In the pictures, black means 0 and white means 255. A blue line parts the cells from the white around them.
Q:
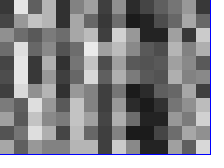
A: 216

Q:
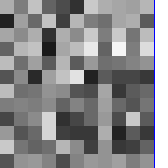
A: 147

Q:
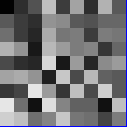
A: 124

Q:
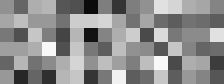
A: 86

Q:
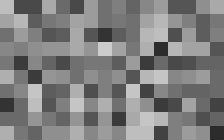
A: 44
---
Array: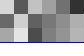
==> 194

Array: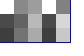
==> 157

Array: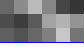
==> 186

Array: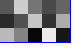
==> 117

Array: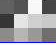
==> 248

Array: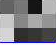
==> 20

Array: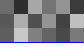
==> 167

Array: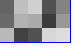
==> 208
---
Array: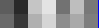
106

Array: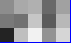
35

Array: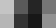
182

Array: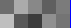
191

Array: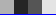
177

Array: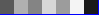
89
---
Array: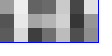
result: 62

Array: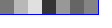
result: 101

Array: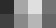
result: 65

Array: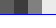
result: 93

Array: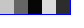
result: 45

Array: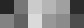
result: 43

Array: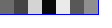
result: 68

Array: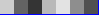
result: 80

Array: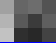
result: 47

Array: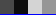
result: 73
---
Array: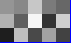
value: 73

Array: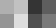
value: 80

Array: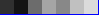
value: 108

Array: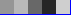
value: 104

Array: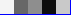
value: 142

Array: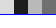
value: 185
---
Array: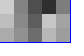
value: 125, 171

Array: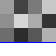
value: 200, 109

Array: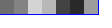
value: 157, 109

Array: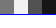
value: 22, 119

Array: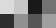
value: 114, 46

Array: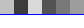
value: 157, 193
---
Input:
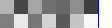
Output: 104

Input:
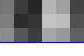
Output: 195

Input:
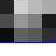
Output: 150

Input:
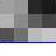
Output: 138

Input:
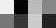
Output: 4

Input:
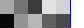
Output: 59
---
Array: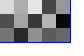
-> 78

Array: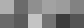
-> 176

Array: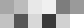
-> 167

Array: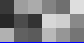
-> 39

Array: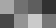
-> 167

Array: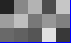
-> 158

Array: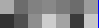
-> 171

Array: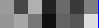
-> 155
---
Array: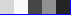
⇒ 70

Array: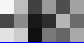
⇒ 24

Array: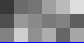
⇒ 79

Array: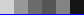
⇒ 85

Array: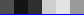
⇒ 47

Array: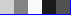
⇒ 82
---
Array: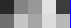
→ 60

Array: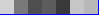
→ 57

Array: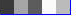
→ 187

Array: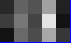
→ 33

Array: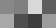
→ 169

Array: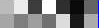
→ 47

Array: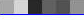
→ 81
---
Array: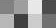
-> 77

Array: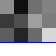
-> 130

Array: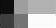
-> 178

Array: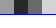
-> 212

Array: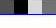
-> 114

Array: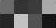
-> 168

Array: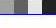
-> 34

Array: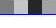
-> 161
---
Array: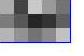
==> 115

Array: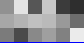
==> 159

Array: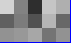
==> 167

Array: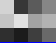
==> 28

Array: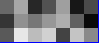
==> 67

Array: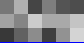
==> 63

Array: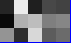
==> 216

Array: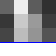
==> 188

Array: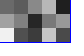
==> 60
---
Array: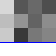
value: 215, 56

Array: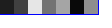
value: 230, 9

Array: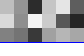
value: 244, 37

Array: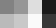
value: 250, 26

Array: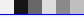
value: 241, 22

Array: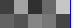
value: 198, 48

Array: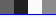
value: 251, 32

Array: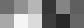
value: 245, 40

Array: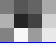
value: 247, 37
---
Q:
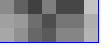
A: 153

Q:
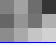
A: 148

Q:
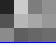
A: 182

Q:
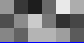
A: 140

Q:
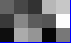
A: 135

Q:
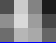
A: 217

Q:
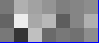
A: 237
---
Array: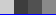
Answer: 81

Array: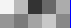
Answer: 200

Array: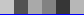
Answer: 54

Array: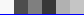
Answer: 177

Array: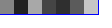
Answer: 91

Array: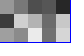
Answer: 113

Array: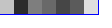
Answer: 91

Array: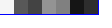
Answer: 21
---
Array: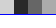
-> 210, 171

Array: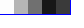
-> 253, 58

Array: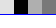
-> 226, 121

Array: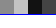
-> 139, 68

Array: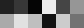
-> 33, 114

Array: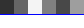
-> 49, 158

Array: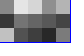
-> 136, 123
